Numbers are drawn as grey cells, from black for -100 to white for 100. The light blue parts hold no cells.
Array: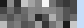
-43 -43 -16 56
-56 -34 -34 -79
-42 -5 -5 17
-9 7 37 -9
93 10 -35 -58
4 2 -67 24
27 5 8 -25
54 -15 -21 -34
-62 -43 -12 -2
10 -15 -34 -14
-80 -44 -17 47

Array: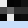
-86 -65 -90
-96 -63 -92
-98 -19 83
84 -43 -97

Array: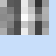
16 38 36 11 32
-62 -31 4 -50 -49
30 52 67 33 34
83 79 98 55 85
-33 -32 -22 -41 -39
-29 -5 11 0 -15
49 12 8 17 34

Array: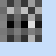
-39 35 -44 -82 -18 -50
23 -54 31 74 -1 39
-57 49 -53 -99 -30 -63
-8 -1 -16 -26 -3 -17
-54 46 -52 -96 -27 -61
-2 -16 -2 3 -6 -1

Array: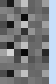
22 -28 -14 25 -4 -35 25 -70 -42 -12 25 -21
-14 -16 -6 -20 -12 -17 -17 -3 -20 -14 -19 -13
-22 -24 13 -18 16 -26 -18 -17 -34 -21 -18 -6
51 -7 -91 52 -62 -2 50 -93 29 -10 51 -23
8 -28 -4 10 0 -34 10 -49 -42 -13 10 -19
-81 -2 15 -84 -8 3 -82 66 -1 -10 -82 -5
-34 3 -15 -42 -30 8 -39 27 3 -12 -40 -1

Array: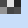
-71 -39
78 -46
-43 15
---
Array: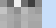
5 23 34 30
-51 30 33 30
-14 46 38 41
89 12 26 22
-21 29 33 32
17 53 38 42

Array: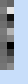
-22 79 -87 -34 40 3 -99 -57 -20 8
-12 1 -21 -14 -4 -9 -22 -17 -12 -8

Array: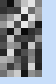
0 29 24 -83 -46 11 -44 -69 -67 -73 -8
79 -15 77 21 -63 -54 58 -5 5 68 12
51 81 -70 83 -93 -46 -74 -39 -59 -64 -84
-2 -53 68 -42 33 -53 6 -71 -28 -9 59
-89 -48 19 63 -84 54 20 72 24 -54 30
-52 -61 -15 19 -33 -52 -36 -71 37 12 -12

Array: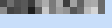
-17 -16
34 66
30 46
-23 -16
26 -33
-52 15
33 25
-4 -3
35 56
10 -26
-53 -77
-31 -30
-37 -42
-14 -48
-44 8

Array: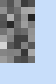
-38 33 -72 -3 14 17 -32 31 -15
-53 31 15 23 -17 -49 0 -57 -42
6 -12 -26 -15 -24 -50 -50 3 -37
-34 -26 37 -68 11 1 -31 0 5
-11 14 -31 -36 -10 27 66 4 21

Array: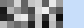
25 -34 -90 -34
83 -6 58 47
-25 88 -62 -87
63 70 56 56
53 -44 -27 -74
-23 -21 84 3
66 12 73 -17
2 39 -58 4
-6 -82 -74 47
